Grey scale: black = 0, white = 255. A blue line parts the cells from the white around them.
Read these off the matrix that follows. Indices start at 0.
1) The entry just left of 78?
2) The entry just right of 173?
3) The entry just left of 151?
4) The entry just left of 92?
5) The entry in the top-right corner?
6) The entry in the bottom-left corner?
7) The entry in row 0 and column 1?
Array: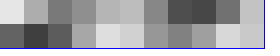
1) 135
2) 121
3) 209
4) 63
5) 195
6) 99
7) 173

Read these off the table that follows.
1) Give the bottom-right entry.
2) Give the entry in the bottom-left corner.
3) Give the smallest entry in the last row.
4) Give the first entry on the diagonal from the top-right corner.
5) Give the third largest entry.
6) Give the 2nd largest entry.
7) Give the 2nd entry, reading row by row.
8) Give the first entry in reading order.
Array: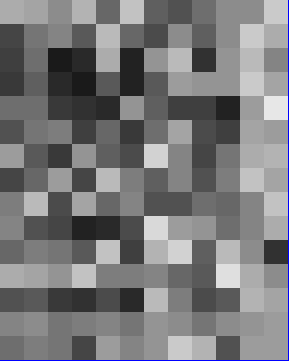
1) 156
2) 110
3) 69
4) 202
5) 217
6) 223
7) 164
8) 172
